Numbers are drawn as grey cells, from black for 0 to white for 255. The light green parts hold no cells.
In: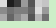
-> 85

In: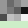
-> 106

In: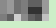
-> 96

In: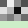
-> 240

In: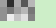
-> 171

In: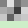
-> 225

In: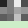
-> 123

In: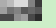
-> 219
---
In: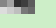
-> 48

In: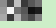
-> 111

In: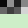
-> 33

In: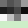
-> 70

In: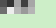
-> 166

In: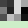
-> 217
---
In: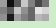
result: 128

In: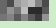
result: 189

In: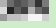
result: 121

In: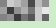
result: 73

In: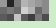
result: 166

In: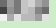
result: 210

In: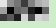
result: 130
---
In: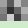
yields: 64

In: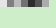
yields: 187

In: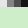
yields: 76

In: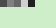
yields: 103

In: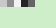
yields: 242

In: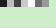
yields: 66

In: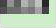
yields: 109

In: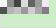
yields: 194
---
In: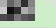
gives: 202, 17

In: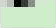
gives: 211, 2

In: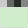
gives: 202, 43

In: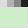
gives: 221, 33

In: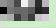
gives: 240, 2

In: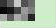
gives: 199, 8
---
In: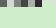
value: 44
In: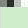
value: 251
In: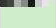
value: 229
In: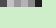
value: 31
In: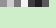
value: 89
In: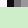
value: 152
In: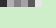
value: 230
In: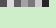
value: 37
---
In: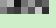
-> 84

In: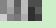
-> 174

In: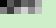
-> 209

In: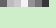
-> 146

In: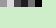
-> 31

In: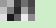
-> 97

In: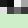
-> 67

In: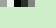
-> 5
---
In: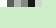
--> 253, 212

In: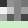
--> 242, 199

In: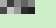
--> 198, 170

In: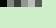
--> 190, 149

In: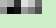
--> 223, 197

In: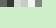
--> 244, 217

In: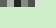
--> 223, 180

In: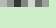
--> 212, 184
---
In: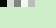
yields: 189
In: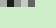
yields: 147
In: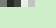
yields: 123
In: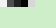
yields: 78
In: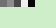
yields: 113
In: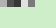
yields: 121
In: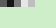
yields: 122
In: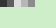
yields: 140
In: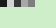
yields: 126
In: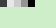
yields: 147
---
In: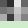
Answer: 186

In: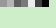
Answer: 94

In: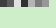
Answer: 225

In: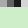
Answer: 27

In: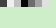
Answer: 192

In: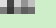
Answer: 135

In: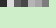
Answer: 96

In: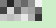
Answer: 202

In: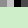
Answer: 1

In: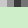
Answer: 60
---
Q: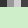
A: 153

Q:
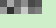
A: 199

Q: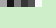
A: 54

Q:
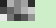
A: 59

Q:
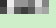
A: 89

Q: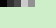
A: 75

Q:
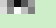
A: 250

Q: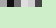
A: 223

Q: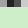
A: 35

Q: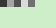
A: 80
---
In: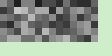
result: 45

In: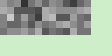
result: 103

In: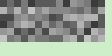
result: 59

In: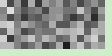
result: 145

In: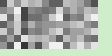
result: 124
